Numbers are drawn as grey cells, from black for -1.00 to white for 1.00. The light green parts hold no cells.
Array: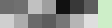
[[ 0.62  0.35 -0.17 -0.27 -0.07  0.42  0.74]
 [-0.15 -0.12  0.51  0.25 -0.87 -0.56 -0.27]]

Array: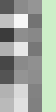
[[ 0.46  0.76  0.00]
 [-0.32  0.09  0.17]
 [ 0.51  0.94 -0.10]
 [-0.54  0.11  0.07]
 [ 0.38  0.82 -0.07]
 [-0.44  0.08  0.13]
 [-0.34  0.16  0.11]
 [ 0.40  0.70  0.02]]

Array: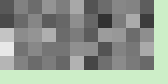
[[ 0.42  0.02 -0.16 -0.03 -0.19  0.40 -0.45 -0.13  0.09 -0.04 -0.18]
 [-0.31  0.01 -0.15  0.16 -0.01  0.32 -0.35 -0.15  0.06  0.03 -0.27]
 [-0.42 -0.17  0.05 -0.28 -0.19  0.11 -0.19 -0.61 -0.03  0.34 -0.53]
 [ 0.54  0.10  0.16  0.37 -0.16 -0.03 -0.28  0.22  0.19 -0.15  0.11]
 [ 0.82 -0.10  0.07 -0.08 -0.08  0.13  0.11 -0.35  0.03 -0.07  0.33]]

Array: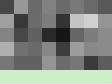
[[-0.07 -0.24 -0.24  0.16 -0.16 -0.07 -0.54 -0.27]
 [-0.44  0.19 -0.17  0.01 -0.18 -0.06 -0.18 -0.31]
 [ 0.25 -0.56 -0.15 -0.02 -0.59  0.54  0.63  0.16]
 [ 0.03 -0.44 -0.24 -0.68 -0.83 -0.20 -0.02  0.09]
 [ 0.37 -0.11 -0.17  0.06 -0.52  0.23  0.07  0.09]]

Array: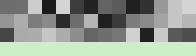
[[-0.46  0.34  0.35  0.55  0.35  0.11 -0.21 -0.14 -0.07  0.64 -0.75  0.58
  -0.30 -0.39]
 [-0.14 -0.13  0.61 -0.79  0.66 -0.53 -0.73 -0.22 -0.29 -0.75 -0.61  0.20
   0.55  0.66]
 [ 0.17  0.36 -0.03  0.08 -0.67 -0.14  0.42 -0.75 -0.54 -0.02  0.09  0.29
   0.55  0.42]]

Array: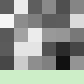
[[-0.44  0.60  0.11  0.00 -0.87  0.16]
 [-0.27  0.84 -0.26  0.08 -0.38  0.04]
 [ 0.92  0.10 -0.01 -0.28 -0.27  0.72]
 [-0.30  0.27  0.85  0.20  0.18 -0.06]
 [-0.29  0.79  0.79 -0.36 -0.66 -0.45]]

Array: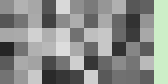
[[-0.10  0.20  0.58 -0.67 -0.58 -0.47  0.62 -0.30 -0.11 -0.13 -0.26]
 [ 0.12  0.40  0.31 -0.33  0.70  0.11 -0.04  0.18  0.38 -0.32 -0.24]
 [-0.33 -0.09  0.33 -0.49  0.09  0.36 -0.23  0.33 -0.20 -0.61  0.17]
 [ 0.32  0.33  0.64  0.37  0.64 -0.11  0.50  0.56 -0.18 -0.54  0.32]
 [-0.71 -0.10  0.39  0.44  0.73  0.33 -0.18  0.56 -0.61  0.05 -0.29]
 [-0.29  0.33  0.28 -0.43 -0.09  0.62 -0.58 -0.19  0.09 -0.08  0.46]]
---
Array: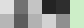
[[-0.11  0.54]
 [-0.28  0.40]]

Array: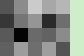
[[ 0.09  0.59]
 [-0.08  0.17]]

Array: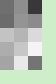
[[ 0.11 -0.56]
 [ 0.16  0.09]]

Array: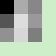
[[0.34 0.06]
 [0.73 0.20]]

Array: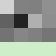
[[ 0.01  0.00]
 [-0.73  0.38]]

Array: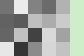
[[ 0.85  0.02]
 [-0.29  0.50]]

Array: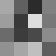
[[-0.25 -0.66]
 [-0.56  0.73]]
